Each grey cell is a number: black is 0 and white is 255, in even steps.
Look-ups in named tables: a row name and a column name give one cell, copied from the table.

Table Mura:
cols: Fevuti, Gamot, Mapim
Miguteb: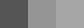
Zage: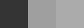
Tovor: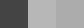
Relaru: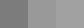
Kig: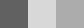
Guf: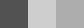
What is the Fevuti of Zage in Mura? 52
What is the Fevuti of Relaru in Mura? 124
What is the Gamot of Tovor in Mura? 183
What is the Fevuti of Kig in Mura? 97
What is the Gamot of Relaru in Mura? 153
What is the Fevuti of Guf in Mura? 82
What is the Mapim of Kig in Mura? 172
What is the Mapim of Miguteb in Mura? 166
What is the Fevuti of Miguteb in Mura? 85
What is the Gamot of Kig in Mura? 216
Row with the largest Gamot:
Kig

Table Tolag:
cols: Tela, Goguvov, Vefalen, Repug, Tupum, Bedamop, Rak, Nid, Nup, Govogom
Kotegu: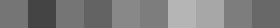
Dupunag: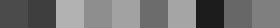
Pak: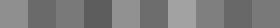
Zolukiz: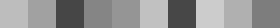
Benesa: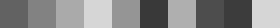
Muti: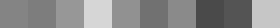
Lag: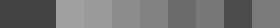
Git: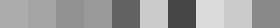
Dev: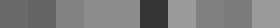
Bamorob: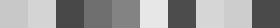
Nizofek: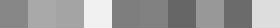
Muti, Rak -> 138
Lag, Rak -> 107
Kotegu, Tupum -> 136
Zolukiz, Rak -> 71
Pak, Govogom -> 121
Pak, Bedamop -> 109
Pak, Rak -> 162
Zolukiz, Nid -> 204
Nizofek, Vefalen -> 164
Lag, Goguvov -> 66
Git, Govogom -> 136

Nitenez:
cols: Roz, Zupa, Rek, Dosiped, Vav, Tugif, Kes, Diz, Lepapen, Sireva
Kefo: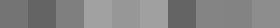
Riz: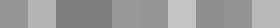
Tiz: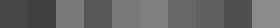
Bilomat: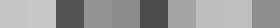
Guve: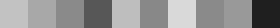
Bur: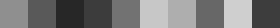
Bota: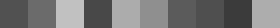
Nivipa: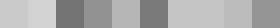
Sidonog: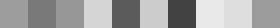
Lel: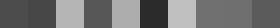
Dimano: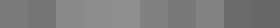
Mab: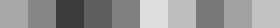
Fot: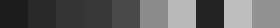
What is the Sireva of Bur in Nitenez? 61
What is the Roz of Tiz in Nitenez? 70
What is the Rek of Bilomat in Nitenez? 83
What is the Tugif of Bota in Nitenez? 143
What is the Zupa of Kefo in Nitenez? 100
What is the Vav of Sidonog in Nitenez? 91
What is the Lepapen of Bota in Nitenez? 59
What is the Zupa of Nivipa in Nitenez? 210
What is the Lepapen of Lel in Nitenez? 110
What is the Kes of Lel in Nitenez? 192
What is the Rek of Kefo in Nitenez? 127
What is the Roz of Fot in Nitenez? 29
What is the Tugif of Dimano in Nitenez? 129
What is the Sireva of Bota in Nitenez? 173
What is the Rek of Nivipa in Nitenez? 115
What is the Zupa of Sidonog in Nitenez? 121
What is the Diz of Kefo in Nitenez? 132

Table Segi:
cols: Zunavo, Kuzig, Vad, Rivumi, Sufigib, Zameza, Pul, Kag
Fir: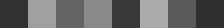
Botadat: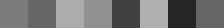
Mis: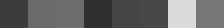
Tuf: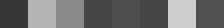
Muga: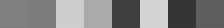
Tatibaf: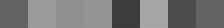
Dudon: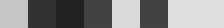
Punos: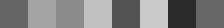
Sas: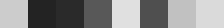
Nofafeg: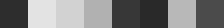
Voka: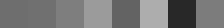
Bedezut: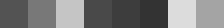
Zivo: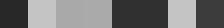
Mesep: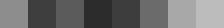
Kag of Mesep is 188
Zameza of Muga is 211
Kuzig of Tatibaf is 155
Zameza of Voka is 173
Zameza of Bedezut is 51
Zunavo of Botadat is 123
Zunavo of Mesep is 141
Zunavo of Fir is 50
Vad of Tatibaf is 144
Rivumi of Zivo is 170

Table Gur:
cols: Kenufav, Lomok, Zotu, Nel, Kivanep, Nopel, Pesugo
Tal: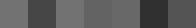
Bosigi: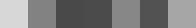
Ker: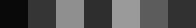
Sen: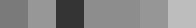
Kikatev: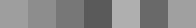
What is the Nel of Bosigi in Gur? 75
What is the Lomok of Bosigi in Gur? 130
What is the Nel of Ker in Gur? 46
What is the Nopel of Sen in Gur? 150
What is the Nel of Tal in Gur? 99
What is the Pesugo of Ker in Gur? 49
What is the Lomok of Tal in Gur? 70
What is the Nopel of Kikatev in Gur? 105
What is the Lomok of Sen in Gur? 151
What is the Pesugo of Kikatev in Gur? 160
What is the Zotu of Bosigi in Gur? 73
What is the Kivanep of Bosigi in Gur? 135
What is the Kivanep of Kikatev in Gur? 175
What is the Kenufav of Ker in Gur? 9
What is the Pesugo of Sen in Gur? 189
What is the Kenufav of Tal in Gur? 114
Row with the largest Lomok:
Sen

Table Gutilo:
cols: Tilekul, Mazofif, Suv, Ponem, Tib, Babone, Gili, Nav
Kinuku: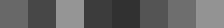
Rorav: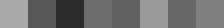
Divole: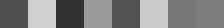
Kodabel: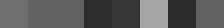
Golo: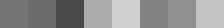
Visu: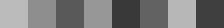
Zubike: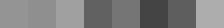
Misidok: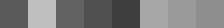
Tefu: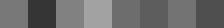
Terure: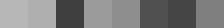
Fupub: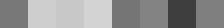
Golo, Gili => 143
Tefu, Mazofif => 53
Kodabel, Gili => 44
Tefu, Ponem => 162
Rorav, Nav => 127
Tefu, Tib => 109
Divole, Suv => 50
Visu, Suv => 89
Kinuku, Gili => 110
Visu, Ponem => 151
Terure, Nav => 127
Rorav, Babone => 154
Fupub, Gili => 62
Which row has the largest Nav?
Golo

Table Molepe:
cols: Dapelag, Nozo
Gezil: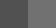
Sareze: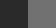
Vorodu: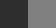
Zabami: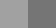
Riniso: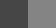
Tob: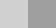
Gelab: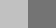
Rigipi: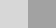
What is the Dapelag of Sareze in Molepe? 42
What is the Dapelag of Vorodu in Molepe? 46
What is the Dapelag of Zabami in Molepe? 161
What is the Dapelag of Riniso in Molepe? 70
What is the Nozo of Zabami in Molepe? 117
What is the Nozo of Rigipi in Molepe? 162
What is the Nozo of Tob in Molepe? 159
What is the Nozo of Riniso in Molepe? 132
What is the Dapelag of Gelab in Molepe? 193
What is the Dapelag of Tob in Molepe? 208
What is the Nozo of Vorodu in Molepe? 128
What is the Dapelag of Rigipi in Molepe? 215
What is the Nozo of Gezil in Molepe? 113
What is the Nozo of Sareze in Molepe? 113
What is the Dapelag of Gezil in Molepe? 81

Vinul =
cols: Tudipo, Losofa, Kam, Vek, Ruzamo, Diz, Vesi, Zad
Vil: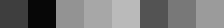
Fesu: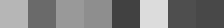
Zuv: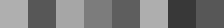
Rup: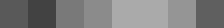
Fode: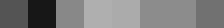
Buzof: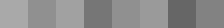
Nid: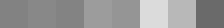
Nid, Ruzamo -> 149
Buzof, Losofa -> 144
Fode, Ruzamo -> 171
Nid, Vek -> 156
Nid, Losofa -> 136
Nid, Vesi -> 184
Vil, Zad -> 155
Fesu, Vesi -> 78
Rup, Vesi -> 149
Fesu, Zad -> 72
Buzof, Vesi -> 102
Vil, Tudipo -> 62
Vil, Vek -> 167
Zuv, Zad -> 87
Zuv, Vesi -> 56
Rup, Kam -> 121
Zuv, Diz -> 174
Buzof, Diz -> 154
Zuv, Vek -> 124
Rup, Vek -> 139

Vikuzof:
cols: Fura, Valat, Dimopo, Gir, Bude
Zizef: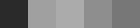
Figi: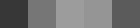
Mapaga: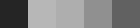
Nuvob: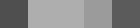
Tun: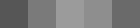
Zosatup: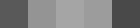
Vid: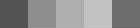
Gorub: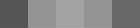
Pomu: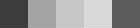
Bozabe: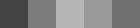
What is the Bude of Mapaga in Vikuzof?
97
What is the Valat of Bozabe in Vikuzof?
124
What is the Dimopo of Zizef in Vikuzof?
171
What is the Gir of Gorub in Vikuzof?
147
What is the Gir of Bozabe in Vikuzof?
153
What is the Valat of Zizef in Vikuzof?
160
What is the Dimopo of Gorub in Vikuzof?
163
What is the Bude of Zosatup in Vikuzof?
73
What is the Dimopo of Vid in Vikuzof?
174
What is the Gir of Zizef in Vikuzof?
142
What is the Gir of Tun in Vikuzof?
142

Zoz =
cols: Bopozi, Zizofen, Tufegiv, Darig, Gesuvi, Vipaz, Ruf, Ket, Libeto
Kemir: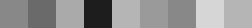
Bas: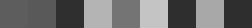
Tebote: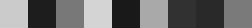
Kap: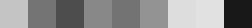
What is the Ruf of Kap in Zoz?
221
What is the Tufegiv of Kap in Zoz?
77
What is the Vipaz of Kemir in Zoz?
154
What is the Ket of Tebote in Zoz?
41
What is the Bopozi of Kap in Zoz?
196
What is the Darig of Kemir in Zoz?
29
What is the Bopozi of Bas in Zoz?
93
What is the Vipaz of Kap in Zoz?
147
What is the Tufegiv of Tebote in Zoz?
120
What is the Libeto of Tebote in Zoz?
122
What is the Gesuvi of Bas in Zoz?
116
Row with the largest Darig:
Tebote

